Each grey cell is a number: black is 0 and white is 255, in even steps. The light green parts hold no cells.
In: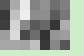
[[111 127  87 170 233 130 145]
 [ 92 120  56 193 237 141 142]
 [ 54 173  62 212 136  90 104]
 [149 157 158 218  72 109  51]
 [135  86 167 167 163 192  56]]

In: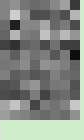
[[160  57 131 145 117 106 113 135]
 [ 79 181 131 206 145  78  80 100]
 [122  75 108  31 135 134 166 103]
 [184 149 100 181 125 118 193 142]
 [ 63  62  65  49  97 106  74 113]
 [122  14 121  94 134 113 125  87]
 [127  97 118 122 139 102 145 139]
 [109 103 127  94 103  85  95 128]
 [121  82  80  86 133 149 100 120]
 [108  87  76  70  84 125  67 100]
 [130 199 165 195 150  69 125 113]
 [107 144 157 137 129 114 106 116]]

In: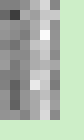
[[215 134 129 128 143 181]
 [198 201 104  61 170 159]
 [212 145 152 143 138 171]
 [250 147 148 139 126 168]
 [205 149 131 115 144 194]
 [200 139 151 139 138 172]
 [180 167 155 122 145 172]
 [208 133 127 125 139 201]
 [201 124 129  97 135 233]
 [190 154 147 103 148 170]
 [210 159 144  98 149 168]
 [217 138 147 149 133 169]]

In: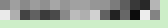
[[ 40 181 133 159 138 156 144 166 150 161 162 150 148 124  94  57]
 [237 131 234 175  67  97  59  74 137 187 175 209  97  34 103  12]]

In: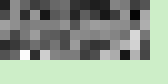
[[ 62  84  31 142 101  61  76 104 111  51  43  30  35 132 123]
 [  5 169  75 143  43 151  22  89 104  36  95  61  23  59 150]
 [101 174 160 143 119 129 129 128 146  83 143 157 152 143 141]
 [215 118 132  71 121 156  96  92  76 140 137 131 142 132 113]
 [210  73  42  57  82 111  86 116  73 155  73  52  58 150 180]
 [178  70  82 103 252  45 206 131 123 124  62  77 190 172  22]]

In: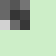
[[ 85 116 102]
 [ 53  65 104]
 [106  55 210]]

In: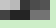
[[ 76  83 197 185  54]
 [115 115  66  36  36]]
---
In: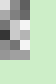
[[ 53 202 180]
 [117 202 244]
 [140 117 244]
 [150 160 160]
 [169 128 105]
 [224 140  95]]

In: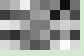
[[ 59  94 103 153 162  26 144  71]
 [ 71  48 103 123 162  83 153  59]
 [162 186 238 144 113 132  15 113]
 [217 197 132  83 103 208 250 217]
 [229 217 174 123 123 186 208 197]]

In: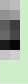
[[ 27   7]
 [ 91  60]
 [102  71]
 [146 155]
 [178 188]
 [197 207]]

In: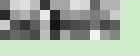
[[ 41 156 178 133 232  41 145 156 145 124 145 202]
 [ 81 103  92  72 190  61 166 114 114 242 156 133]
 [124 213 222 190  52 166 166 222 213 103 178 178]
 [202  81  52  92 178  20  61  72  81 114  72  92]]

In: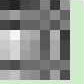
[[ 47  36  68  77 128  56 148]
 [ 68  56  98  98 117  87 128]
 [ 87  77 108 108 117 108 117]
 [139 159 128 128 108 139  98]
 [179 191 148 139  98 159  77]
 [191 213 159 148  98 168  68]
 [201 213 168 148  87 168  68]
 [213 244 179 168  87 179  56]]

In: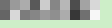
[[101 216 124 134 154 143 172  55 112 247]
 [112 154 172  89 204 134 183  77 163 216]]
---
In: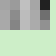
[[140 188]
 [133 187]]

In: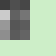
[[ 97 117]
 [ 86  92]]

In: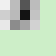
[[186  19]
 [140 165]]

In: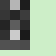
[[39 60]
 [93 42]]

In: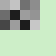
[[ 29 157]
 [157  28]]

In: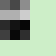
[[176 205]
 [ 19   6]]

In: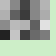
[[ 96  59]
 [186 179]]

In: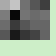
[[  8 116]
 [ 58  86]]

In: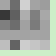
[[ 96 174]
 [109 161]]
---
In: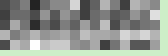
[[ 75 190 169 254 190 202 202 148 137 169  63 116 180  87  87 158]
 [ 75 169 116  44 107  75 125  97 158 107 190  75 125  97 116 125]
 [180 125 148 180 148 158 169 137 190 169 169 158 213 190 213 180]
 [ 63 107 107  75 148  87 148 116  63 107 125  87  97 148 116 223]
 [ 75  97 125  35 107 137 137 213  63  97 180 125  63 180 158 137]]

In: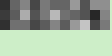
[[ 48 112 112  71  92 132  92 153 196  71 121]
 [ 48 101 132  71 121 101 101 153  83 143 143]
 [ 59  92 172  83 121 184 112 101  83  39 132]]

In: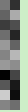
[[132 183]
 [ 99 171]
 [153 141]
 [132 110]
 [153  99]
 [ 60  78]
 [  2  69]
 [120  48]
 [110  37]
 [ 87  25]
 [204  13]]

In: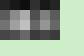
[[115 160 192 103 149 103]
 [ 91 139 171  79 127  91]
 [ 70  79 103  59  70  59]
 [ 36  24  14  48  24  36]]

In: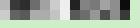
[[204  99  89 172 172 195 238  89 109 151  78 141  57]
 [184  57  45 109 162 204 238  34 131 121 162 141  12]]

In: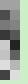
[[ 66 221]
 [221 182]
 [162 162]
 [ 76 142]
 [121 131]
 [194  97]
 [ 56  87]
 [203  35]]
